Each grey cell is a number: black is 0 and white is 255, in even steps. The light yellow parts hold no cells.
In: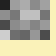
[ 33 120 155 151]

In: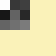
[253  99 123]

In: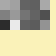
[169 153  97]

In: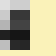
[223  55  67]

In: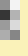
[145 179]

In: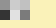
[146 225]

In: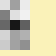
[224 224  96]
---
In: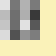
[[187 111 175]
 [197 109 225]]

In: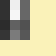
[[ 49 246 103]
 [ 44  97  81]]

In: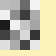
[[240 141  60]
 [ 27 240 196]]

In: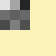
[[110  96 104]
 [ 74 126  80]]

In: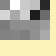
[[213 169 208]
 [124 142 143]]

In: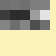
[[ 60  44  45]
 [132 110 132]]

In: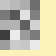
[[121  87 225]
 [177 179  96]]

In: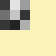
[[112 197  53]
 [ 54  35 174]]
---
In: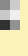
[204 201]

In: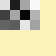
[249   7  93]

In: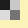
[201 219]

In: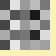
[120  25 155 107  75]

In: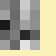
[154 188 114  96]

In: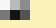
[140  19]

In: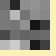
[138 143 146 110 185]

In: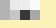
[251  55]

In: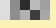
[160  61]
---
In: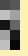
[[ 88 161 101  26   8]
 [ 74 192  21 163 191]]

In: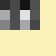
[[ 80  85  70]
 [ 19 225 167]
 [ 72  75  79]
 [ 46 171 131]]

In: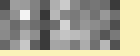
[[ 58 112  78 121  81]
 [109 152 127  86 183]
 [118 114 140 122 112]
 [111 142 150 179 172]
 [137 122 125 187 124]
 [203 133 211 196 162]
 [175 183 109 180 165]
 [ 91  55  86  58  58]
 [130 127 110 143  94]
 [155 243 135 171 199]
 [158 145 107 116 153]
 [ 68 110 141 138 104]]

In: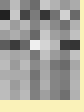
[[171 105 177 192  52 193 167 176 180 177]
 [153 209 112 145  58 132 107 126 124 112]
 [178 114 138 159 185 155 119 133 133 132]
 [200  53 173 199 212 193 165 168 175 159]
 [108 123 132 104 239 119 138 116 125 128]
 [134  68 183 151 103 171 186 170 178 185]
 [187 200 157 173  59 166 155 171 156 165]
 [132  33 191 157  92 179 187 173 187 188]]

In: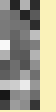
[[ 44  90  44 190 125 179 143 111 151 109  53]
 [178  35 114 125 108  89  82 166 234 149 141]
 [ 36 110 116 101  97  92 110 112 205 138 156]
 [167 125 122 122 248 177  82  94 196  23  65]]

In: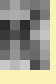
[[133 121 185 196 168 157 135]
 [116  68 109 164 109 105  75]
 [129 166  43  56  85 111 200]
 [164 172 104  76 142 148 184]
 [129 166  43  56  85 111 200]]
